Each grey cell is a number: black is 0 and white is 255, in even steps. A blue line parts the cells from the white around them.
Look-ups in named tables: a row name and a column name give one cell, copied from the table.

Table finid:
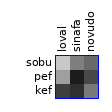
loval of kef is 62
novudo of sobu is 105
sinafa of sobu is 127
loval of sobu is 200
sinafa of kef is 47
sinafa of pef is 29
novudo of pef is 72
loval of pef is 159
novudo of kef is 121

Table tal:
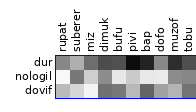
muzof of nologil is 140
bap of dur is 35
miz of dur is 110
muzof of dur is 45
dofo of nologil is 234
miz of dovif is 243
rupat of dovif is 186
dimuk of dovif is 113
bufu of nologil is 231
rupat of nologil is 248
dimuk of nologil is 141
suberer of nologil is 120
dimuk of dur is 76
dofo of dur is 137
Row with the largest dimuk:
nologil

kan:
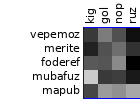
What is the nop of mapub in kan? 144
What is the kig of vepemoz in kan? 57
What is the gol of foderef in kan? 85
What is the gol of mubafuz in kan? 57
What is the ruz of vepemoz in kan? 15
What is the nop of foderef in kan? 138
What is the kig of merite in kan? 33
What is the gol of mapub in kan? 155
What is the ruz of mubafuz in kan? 25
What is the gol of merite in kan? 81
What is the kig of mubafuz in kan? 203
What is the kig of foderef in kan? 89
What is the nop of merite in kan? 110
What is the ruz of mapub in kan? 167
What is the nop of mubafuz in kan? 62
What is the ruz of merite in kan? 50
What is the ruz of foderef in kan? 1
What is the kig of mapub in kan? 70
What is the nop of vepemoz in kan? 80

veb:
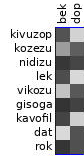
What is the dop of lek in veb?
216
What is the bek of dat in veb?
217
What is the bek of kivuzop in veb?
83
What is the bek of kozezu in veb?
156
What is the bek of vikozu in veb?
194
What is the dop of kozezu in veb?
94
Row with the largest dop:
lek

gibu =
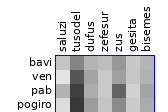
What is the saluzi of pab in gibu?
178
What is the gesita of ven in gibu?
198
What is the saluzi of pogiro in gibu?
220
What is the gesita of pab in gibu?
209
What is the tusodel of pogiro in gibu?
56
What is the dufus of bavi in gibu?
180
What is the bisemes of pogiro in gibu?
171
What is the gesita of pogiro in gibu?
202
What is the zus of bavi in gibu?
151
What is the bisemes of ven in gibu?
178
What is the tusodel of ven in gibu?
86
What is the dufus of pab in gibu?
172
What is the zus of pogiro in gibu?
138
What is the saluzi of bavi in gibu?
197
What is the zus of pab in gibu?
99
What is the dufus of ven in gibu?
164
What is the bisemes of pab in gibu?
164
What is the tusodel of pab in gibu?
63
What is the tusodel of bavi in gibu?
133
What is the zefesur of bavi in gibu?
190
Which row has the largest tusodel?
bavi

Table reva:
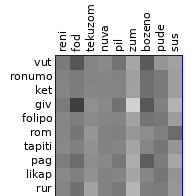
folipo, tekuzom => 138
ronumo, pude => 122
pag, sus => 166
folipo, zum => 163
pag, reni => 125
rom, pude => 128
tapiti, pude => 118
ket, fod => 124
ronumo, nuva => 134
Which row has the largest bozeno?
rom

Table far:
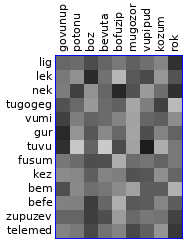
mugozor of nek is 82
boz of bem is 111
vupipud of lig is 112
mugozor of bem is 161
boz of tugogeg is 153
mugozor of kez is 82
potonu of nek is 64
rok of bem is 177
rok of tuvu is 120
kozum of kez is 143
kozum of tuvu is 173
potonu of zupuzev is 101
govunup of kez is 139
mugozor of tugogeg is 166
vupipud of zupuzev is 119
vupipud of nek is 154

